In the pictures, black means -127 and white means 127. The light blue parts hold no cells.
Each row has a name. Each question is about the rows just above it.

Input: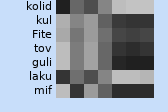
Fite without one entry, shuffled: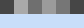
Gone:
[-63]
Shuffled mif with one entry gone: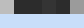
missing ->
[-30]
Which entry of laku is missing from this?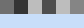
[53]
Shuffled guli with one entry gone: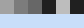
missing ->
[-89]

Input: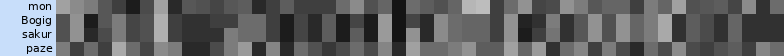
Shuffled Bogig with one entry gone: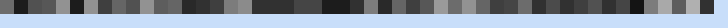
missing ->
[-92]
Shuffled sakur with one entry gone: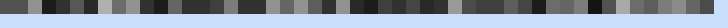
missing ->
[-11]
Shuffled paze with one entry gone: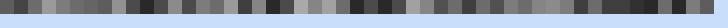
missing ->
[-71]

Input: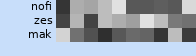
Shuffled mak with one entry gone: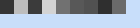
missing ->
[-27]
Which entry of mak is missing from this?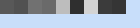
[-27]
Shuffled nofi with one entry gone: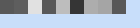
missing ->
[89]
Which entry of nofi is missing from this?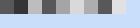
[-33]
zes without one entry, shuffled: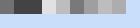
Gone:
[53]
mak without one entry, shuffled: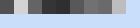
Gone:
[-68]

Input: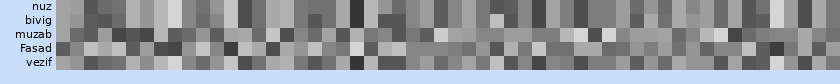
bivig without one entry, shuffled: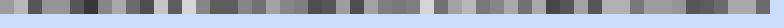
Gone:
[63]
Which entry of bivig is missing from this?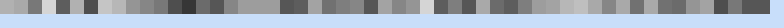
[-57]
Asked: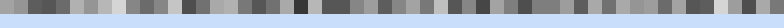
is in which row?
bivig
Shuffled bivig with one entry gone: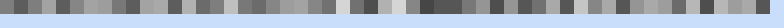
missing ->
[-73]
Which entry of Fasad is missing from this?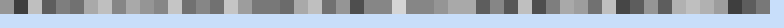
[-28]
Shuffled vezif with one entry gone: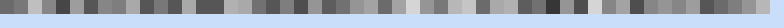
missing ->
[13]

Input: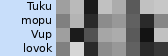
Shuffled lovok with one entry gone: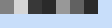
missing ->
[12]
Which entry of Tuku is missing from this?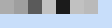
[71]
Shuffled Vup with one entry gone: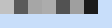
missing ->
[-108]
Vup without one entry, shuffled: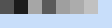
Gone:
[-108]
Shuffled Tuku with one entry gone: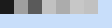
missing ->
[58]
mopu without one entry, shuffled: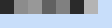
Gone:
[6]

